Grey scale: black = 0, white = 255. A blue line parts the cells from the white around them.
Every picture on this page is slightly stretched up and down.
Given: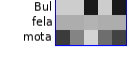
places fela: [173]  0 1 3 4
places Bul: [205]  0 1 3
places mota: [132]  1

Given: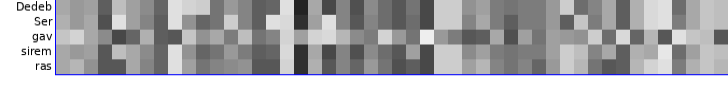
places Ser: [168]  2 30 39 45
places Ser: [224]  4 8 15 19 43
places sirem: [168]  0 5 18 39 42
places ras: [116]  10 23 32 38
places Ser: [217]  16 42
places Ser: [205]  12 27 28
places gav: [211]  1 16 18 23

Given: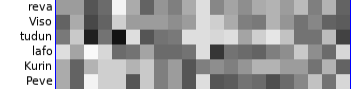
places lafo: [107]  4 7 8 13 19
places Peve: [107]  14 16
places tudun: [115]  3 7 17 18
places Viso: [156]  5 6 7 9
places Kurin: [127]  7 10 12
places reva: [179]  15 19
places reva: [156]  0 1 16

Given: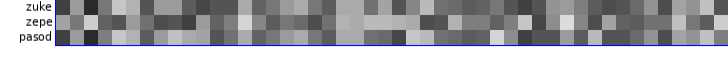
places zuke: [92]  9 19 29 38
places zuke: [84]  6 11 12 24 32 34 40 47
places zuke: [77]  39 43
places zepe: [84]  4 8 27
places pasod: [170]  9 13 17 20 21
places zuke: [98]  14 30
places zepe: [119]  1 16 45

